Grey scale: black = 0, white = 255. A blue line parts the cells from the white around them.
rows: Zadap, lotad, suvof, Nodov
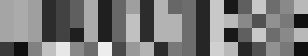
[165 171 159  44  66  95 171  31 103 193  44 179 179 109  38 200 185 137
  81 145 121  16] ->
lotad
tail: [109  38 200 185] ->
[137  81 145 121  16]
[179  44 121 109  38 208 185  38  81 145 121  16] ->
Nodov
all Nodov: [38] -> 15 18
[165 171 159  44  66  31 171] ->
suvof
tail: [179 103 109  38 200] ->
[ 24  95 200 109 137 185]
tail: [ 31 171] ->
[ 31 103 193  44 179 179 109  38 200  24  95 200 109 137 185]

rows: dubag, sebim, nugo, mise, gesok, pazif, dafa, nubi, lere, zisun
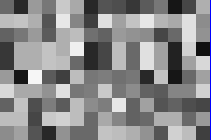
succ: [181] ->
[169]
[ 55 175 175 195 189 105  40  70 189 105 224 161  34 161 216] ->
gesok
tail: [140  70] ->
[105 224 146]

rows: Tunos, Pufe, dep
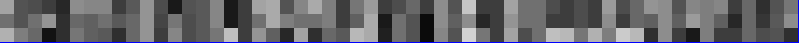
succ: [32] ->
[112]
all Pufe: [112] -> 1 3 8 19 22 23 29 38 39
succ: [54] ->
[89]
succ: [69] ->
[118]
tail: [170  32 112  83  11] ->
[134  83 210 118  61 163  77 112 191 184 118 177 126 203 184  47 141  61
  25 126  61  61 104  77  83  47]
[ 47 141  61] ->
dep

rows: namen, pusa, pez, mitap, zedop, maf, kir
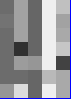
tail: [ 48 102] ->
[239 198]
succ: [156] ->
[150]
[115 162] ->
pusa
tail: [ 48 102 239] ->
[198]
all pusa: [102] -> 3

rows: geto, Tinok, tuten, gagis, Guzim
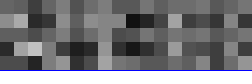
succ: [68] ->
[163]
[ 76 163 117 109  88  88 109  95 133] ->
Guzim
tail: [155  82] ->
[ 76  62 133  62]
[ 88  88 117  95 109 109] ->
geto

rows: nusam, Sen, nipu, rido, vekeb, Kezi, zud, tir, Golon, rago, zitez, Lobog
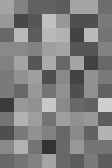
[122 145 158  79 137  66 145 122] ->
Kezi
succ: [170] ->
[104]

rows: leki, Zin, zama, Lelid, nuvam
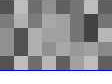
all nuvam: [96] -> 5 8
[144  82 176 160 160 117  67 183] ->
zama
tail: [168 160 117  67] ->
[117]
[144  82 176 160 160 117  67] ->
zama
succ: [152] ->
[160]

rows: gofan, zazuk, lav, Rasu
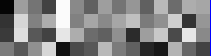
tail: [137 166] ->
[192 123 144 207  51 150]
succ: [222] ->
[88]
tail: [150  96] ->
[185 108 173 166]
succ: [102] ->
[66]

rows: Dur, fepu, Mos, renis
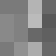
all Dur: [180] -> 3
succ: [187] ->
[89]
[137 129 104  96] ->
Mos

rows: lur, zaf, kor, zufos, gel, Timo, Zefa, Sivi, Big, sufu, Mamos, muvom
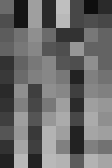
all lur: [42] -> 4 8
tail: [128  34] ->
[128 114]
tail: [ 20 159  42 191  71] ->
[14 42]
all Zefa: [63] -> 3 6
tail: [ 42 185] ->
[71 78 71]
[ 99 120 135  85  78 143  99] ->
gel

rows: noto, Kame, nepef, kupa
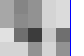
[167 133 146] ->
noto
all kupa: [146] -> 3 5
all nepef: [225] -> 1
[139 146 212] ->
Kame
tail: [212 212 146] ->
[212 146]

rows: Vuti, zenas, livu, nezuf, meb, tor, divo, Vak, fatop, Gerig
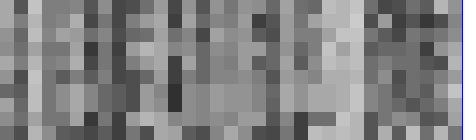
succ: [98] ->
[168]
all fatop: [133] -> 13 15 17 21 30

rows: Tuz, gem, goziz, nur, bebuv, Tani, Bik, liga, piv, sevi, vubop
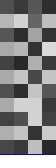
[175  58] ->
bebuv
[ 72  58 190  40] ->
vubop

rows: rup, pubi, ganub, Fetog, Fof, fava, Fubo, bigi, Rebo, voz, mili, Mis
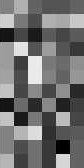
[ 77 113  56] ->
mili
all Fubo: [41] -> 6
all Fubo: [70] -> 2 4
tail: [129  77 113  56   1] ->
[99]
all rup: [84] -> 4 5
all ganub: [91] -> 4 6
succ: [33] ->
[62]

